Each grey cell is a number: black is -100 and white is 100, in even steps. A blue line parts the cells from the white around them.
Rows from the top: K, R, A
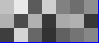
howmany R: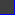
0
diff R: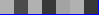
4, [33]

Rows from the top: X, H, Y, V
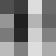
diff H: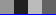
2, [41]
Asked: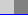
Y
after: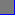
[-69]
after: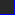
[63]
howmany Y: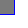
1

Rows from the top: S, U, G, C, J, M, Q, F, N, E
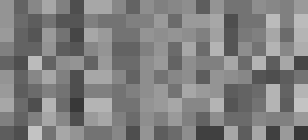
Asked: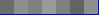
N
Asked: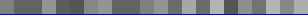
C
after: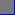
[0]
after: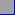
[-33]
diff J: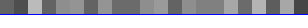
7, [21]
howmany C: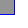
3

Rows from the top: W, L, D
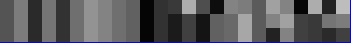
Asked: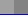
W
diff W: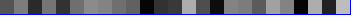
6, [15]
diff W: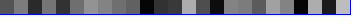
23, [-73]

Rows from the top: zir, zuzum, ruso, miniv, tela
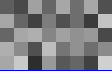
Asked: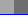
zir
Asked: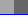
zuzum
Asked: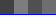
zuzum

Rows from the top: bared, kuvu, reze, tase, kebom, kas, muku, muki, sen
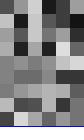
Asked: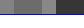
kas
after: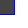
[69]
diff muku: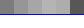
5, [-27]

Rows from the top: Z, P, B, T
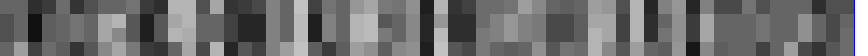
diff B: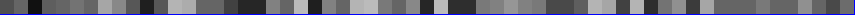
54, [-10]
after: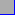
[-21]
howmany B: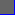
14

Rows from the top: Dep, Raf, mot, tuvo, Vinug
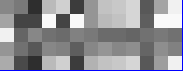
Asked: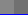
mot
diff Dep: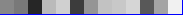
2, [-64]
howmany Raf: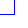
0
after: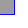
[89]
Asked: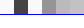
Raf

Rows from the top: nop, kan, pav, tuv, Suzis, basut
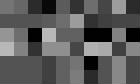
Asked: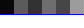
nop
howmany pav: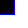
4

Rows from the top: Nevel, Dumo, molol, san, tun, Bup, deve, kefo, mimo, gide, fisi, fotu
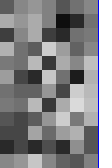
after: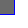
[23]
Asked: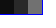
Dumo
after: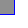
[-33]
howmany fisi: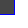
1
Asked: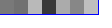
tun
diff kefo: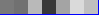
4, [34]
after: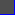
[-68]

